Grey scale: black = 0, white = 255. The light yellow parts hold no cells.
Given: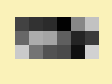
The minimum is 2
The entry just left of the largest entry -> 16
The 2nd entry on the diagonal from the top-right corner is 36
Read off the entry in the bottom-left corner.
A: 202
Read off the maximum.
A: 209

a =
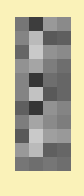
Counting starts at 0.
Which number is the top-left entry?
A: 118
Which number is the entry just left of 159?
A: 201
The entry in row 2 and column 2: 146
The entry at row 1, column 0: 132
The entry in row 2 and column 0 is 102
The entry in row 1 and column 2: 89
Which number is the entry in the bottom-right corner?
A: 110
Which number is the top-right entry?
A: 138
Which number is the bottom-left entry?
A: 118
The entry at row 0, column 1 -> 61
